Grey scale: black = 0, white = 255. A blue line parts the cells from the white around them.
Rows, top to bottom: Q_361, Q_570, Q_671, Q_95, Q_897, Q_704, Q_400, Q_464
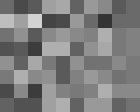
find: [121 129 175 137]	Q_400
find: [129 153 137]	Q_704
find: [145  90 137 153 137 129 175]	Q_671
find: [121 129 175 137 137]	Q_400
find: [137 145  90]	Q_704
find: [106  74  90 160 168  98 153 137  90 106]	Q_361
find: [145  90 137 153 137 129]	Q_671

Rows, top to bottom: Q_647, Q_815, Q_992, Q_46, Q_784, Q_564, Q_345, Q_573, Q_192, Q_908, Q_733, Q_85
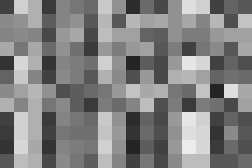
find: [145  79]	Q_345
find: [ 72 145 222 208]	Q_647

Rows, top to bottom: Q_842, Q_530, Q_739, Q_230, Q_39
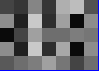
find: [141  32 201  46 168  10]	Q_230
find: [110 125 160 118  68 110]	Q_39
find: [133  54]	Q_842
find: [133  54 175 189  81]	Q_842
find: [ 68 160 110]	Q_739
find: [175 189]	Q_842
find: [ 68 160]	Q_739

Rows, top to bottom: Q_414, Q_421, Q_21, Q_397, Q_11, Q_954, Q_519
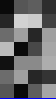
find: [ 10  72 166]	Q_397
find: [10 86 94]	Q_414

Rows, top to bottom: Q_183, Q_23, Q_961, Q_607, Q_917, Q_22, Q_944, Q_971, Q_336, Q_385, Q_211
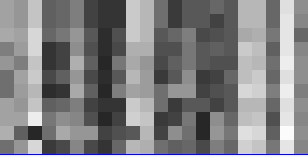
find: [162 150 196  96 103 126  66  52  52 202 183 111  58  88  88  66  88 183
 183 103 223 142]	Q_971
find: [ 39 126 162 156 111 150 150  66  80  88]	Q_944
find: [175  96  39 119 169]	Q_917

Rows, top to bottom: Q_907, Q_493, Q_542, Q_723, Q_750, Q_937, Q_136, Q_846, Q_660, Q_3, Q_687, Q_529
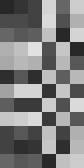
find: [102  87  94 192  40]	Q_542
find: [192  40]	Q_542

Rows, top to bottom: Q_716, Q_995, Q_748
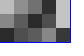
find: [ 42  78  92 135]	Q_748
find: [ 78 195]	Q_995
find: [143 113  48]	Q_716

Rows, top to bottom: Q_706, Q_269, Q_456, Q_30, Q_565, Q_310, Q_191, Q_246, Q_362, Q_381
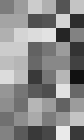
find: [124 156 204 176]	Q_706
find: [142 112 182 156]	Q_246
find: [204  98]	Q_30
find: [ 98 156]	Q_246
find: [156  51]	Q_30

